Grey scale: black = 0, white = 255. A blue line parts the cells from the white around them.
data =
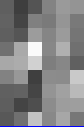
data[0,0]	95
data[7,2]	78
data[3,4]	176
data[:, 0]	[95, 98, 95, 112, 168, 130, 96, 94, 88]
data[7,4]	157
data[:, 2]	[84, 128, 156, 250, 209, 63, 69, 78, 195]
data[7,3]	140
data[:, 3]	[131, 122, 133, 135, 126, 140, 148, 140, 136]
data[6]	[96, 98, 69, 148, 161, 185]
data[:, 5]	[148, 121, 117, 112, 96, 201, 185, 158, 119]
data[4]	[168, 172, 209, 126, 135, 96]

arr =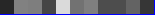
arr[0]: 39
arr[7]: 77
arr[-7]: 218
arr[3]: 69

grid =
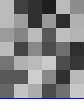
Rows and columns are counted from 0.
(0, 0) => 187
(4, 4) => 77
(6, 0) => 102
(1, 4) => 45
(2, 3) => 88
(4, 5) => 55
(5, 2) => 206
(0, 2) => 49
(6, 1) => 195
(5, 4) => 48
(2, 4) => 191
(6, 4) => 112
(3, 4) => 111

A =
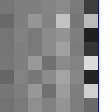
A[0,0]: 119
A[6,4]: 156
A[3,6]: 52
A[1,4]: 194
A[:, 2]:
[127, 149, 121, 121, 152, 120, 151, 142]
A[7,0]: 115
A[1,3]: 130
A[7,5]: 126
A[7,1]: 122
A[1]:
[105, 126, 149, 130, 194, 119, 186]
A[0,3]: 132
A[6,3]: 113
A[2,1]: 130
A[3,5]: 124
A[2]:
[116, 130, 121, 138, 147, 126, 31]
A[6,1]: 126

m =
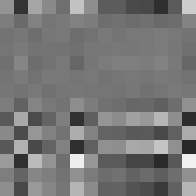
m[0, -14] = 147
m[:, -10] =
[111, 121, 121, 115, 120, 120, 118, 115, 126, 114, 129, 110, 115, 118]
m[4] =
[112, 133, 109, 115, 120, 102, 118, 123, 127, 127, 124, 130, 121, 102]
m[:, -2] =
[90, 109, 120, 119, 121, 119, 122, 109, 142, 96, 144, 88, 110, 97]
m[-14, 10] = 72
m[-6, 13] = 44
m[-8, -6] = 116
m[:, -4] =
[72, 112, 120, 121, 124, 117, 113, 104, 152, 90, 166, 69, 107, 76]
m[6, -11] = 113
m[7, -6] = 110
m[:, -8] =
[142, 124, 114, 119, 118, 120, 117, 124, 95, 131, 96, 150, 123, 139]
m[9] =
[137, 76, 150, 129, 114, 173, 131, 99, 98, 89, 90, 72, 96, 171]
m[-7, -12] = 132
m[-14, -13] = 51
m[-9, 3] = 121
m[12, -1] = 144
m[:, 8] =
[92, 113, 116, 120, 127, 118, 116, 110, 140, 98, 142, 90, 113, 98]
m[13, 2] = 153
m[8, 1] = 169
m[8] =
[89, 169, 75, 99, 126, 50, 95, 149, 140, 160, 152, 182, 142, 44]
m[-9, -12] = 114
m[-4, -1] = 41
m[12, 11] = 94
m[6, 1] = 115
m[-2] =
[126, 100, 134, 126, 115, 145, 123, 109, 113, 98, 107, 94, 110, 144]
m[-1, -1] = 181
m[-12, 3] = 119
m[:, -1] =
[205, 131, 115, 112, 102, 114, 119, 144, 44, 171, 41, 240, 144, 181]
